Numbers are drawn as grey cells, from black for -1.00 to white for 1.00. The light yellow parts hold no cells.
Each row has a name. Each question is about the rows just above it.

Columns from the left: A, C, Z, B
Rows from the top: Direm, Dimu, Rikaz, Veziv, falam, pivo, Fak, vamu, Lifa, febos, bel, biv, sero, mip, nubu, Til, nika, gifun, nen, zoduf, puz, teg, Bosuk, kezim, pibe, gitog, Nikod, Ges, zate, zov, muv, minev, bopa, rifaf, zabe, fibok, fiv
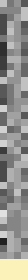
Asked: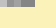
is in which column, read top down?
Z
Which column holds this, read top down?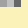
B

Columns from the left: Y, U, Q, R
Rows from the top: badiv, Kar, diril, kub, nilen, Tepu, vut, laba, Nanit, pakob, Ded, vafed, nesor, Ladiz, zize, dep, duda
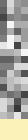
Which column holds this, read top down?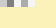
U
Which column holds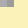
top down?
R
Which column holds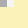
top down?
U
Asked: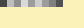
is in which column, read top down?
Q

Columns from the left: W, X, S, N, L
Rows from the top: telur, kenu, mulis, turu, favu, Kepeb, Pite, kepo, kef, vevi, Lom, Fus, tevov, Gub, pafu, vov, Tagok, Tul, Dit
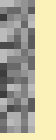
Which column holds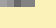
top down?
N
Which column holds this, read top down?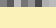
X
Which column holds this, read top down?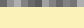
S
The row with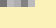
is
Tul
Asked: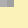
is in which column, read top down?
S
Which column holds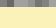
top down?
N

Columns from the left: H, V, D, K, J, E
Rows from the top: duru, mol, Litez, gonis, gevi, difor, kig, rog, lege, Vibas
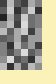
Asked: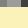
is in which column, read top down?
E
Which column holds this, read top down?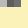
V
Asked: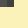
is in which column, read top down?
D
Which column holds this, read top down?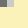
K

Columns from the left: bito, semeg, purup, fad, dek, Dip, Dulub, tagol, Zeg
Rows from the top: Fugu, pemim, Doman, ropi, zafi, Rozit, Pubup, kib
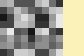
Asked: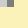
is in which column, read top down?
Dulub
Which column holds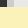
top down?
Zeg
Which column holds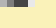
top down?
semeg
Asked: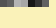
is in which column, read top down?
dek
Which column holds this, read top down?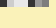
Zeg

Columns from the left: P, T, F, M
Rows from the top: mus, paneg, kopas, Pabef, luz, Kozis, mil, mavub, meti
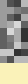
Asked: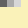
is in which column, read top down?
T
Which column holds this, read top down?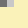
T
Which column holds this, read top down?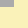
F
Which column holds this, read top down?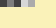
F
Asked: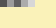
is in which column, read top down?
T
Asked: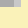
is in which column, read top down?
F

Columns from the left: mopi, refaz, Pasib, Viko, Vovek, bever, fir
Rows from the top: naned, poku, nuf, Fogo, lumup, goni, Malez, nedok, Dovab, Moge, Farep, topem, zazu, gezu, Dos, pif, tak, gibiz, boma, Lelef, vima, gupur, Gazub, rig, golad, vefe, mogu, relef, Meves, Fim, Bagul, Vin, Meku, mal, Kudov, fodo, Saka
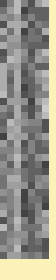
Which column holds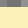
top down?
mopi
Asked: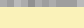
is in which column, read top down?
Pasib
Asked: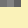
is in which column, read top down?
bever
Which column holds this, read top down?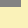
refaz

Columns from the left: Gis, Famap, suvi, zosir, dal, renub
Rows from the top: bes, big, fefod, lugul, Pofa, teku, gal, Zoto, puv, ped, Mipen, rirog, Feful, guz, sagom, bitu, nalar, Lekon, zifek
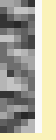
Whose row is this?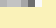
Feful
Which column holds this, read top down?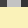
Famap
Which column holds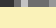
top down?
Gis
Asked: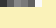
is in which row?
fefod
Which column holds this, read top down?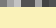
suvi
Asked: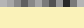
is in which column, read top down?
zosir

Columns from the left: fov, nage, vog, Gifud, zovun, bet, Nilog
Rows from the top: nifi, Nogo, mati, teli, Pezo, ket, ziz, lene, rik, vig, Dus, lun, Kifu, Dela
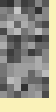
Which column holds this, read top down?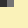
nage
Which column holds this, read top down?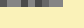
Nilog

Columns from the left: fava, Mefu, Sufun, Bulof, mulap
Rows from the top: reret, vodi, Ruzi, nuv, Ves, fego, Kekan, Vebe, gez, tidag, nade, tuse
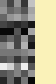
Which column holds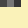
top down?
Sufun
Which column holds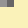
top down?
fava
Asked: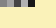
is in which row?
Kekan
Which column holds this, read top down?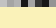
mulap
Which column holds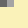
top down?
Mefu

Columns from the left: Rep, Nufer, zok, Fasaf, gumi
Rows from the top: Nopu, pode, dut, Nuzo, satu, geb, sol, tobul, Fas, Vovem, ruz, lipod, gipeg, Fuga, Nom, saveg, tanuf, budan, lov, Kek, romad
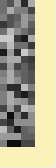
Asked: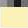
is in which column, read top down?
Fasaf
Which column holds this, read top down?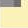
gumi
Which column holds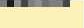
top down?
Rep
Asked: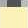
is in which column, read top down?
Nufer

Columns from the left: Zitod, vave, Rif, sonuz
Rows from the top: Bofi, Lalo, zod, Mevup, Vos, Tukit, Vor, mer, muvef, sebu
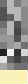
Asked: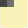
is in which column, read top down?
Rif
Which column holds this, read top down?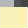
Rif
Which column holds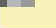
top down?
vave
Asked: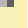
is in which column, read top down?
vave
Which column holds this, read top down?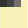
Rif
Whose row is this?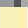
Tukit

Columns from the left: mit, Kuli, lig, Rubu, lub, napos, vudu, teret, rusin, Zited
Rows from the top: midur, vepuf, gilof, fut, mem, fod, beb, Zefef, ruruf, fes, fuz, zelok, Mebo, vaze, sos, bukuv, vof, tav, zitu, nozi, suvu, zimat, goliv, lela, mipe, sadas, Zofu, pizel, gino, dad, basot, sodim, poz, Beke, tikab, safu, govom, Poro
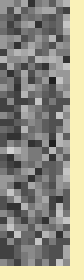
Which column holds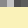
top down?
lig
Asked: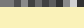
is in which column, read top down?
Kuli
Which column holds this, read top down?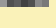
Kuli
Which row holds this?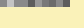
poz
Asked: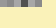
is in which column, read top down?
Zited
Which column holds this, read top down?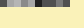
teret

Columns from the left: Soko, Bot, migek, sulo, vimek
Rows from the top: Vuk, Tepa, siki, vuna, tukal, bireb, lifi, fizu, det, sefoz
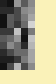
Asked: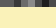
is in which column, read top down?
Bot
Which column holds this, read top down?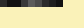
Soko
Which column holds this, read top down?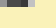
migek
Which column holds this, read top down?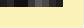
Soko

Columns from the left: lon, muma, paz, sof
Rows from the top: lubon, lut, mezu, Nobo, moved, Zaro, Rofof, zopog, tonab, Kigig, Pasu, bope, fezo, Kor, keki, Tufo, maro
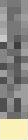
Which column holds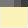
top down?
paz
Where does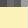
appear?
Kigig
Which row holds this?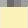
mezu
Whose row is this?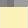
Kor
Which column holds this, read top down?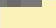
muma

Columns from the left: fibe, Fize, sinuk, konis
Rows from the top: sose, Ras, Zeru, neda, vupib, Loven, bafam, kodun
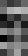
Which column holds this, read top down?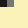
Fize
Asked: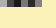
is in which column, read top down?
Fize
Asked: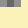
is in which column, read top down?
sinuk

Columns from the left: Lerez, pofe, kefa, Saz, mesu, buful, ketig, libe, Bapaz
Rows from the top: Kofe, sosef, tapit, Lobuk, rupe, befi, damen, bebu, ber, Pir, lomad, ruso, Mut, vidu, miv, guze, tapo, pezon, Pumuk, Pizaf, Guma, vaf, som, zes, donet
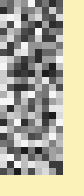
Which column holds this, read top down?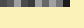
ketig
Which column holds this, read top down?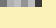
Bapaz
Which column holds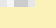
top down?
Lerez
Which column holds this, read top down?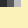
libe
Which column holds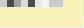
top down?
Lerez
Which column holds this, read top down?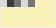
Bapaz
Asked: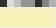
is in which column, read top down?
Saz

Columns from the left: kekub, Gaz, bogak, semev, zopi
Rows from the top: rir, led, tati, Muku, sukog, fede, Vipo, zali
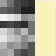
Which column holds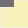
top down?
zopi
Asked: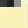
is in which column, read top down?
semev
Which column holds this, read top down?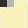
semev
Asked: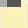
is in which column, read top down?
zopi
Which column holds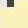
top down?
Gaz

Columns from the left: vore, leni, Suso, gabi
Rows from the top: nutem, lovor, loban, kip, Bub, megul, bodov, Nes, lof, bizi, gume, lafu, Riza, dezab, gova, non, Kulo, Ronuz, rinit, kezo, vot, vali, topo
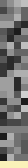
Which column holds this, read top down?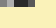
Suso
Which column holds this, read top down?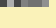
Suso

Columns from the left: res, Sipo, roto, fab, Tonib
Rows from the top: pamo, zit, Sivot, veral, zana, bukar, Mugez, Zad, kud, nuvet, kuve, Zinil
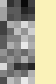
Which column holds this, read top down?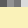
res
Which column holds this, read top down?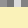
res
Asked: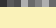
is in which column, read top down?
Sipo
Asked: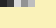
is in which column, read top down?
fab
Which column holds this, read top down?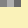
Sipo
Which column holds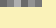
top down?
Sipo
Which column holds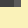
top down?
res

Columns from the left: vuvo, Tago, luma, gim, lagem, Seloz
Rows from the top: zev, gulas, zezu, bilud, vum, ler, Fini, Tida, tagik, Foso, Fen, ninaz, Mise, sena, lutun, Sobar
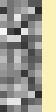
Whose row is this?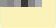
bilud
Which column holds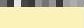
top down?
gim
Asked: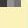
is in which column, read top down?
gim
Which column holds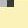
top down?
vuvo
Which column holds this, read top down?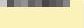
lagem

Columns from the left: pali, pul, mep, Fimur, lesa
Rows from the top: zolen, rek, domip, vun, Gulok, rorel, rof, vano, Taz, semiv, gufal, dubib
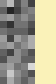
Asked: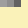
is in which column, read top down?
pali
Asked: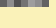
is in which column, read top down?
pali
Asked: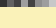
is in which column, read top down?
pul
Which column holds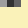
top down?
pul

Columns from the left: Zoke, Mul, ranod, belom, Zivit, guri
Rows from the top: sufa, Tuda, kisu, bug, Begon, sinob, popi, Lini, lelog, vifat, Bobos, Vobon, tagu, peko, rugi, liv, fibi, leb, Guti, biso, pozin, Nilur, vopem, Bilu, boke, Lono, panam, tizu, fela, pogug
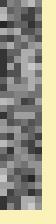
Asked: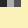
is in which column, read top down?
Zoke
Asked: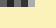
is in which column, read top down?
Zivit

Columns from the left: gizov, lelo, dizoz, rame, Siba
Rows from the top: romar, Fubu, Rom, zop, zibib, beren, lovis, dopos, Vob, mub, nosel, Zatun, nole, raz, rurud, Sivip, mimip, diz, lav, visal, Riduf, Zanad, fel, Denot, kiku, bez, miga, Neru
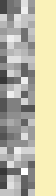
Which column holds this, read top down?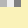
lelo
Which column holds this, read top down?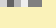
lelo

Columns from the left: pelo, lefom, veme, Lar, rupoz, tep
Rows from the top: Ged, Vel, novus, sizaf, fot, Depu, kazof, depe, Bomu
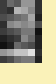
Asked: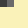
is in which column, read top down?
veme
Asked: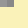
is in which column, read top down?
rupoz

